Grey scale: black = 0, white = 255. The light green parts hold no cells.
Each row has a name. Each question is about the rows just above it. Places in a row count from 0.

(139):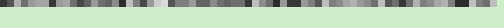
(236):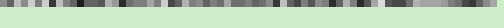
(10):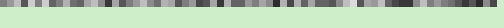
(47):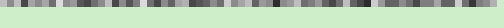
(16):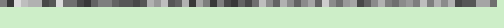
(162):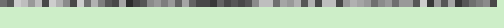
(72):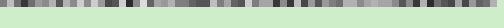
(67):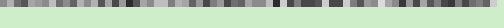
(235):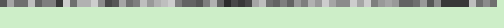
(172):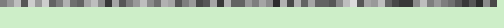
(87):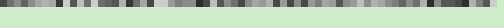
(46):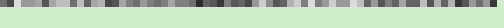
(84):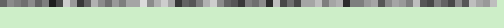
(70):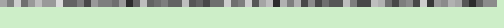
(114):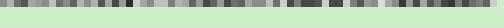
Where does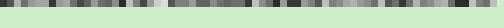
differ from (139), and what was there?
64, 126
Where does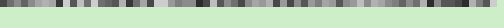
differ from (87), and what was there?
43, 72
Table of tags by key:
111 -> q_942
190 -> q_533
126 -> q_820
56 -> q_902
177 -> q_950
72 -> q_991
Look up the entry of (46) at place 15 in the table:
q_991
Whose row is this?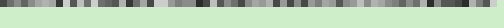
(87)

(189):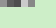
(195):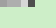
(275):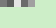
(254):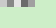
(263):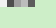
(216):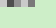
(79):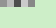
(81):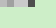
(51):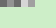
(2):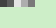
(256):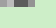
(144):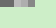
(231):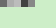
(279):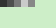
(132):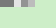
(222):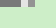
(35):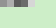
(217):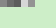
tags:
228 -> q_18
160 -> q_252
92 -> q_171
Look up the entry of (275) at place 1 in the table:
q_171
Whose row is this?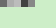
(231)
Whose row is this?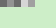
(51)
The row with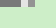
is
(222)
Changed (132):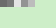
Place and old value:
0, 121

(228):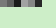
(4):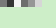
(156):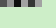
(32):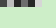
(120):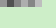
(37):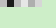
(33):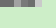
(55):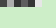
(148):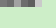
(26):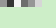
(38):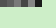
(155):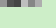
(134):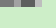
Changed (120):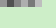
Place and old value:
4, 134
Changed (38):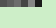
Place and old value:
2, 121
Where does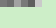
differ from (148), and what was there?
3, 109
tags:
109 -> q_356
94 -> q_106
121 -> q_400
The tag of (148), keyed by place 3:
q_356
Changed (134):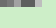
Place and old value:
0, 121
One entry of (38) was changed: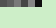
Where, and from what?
5, 27
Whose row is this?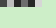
(32)

